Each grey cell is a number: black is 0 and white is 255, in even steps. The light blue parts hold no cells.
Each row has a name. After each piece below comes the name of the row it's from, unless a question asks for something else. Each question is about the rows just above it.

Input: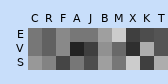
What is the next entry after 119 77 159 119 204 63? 173
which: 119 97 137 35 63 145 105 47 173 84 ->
V

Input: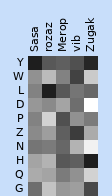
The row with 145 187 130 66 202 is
W
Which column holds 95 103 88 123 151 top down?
Merop
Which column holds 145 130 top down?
Sasa
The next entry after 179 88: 95
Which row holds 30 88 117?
L

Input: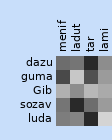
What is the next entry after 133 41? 212
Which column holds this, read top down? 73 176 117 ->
menif
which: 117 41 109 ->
sozav
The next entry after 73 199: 80
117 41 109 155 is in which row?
sozav
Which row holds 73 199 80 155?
guma
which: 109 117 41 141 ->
dazu

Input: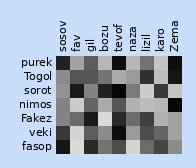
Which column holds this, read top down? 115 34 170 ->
bozu
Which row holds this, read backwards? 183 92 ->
purek
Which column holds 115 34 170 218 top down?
bozu
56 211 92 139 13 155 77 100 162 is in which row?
veki
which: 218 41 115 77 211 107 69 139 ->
fasop

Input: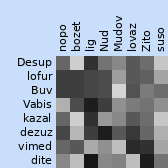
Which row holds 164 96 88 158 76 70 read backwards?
lofur
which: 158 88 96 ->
lofur
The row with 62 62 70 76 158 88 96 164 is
lofur
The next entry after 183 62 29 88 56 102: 176
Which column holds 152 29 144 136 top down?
Nud
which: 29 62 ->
Vabis

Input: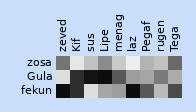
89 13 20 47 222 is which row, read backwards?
Gula
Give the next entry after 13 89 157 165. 123
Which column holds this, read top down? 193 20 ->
sus
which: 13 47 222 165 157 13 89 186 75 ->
fekun

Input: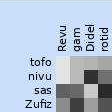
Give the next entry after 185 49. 112
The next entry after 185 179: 166
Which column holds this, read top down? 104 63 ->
gam

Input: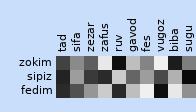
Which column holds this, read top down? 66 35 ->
tad
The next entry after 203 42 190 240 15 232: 144
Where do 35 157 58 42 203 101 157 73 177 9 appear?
sipiz
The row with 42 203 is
sipiz

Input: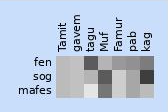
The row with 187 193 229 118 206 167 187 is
mafes
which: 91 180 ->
fen
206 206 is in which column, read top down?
Famur

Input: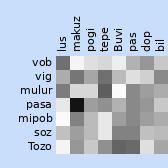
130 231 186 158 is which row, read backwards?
soz
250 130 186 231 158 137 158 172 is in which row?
mipob
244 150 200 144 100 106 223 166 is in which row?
Tozo
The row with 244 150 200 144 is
Tozo

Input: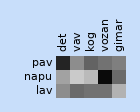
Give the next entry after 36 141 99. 114
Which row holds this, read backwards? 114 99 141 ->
pav
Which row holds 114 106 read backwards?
lav
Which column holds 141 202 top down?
vav
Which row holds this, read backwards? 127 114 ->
pav
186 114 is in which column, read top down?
kog

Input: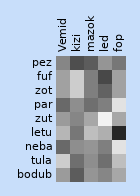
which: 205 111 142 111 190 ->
tula
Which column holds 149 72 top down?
led
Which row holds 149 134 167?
bodub

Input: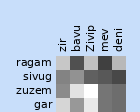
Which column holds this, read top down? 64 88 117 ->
mev
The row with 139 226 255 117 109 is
zuzem
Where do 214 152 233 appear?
gar
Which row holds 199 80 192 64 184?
ragam
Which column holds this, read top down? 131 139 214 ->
zir

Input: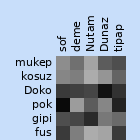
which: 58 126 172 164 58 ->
fus
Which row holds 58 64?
Doko
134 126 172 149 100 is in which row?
kosuz
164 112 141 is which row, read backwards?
mukep

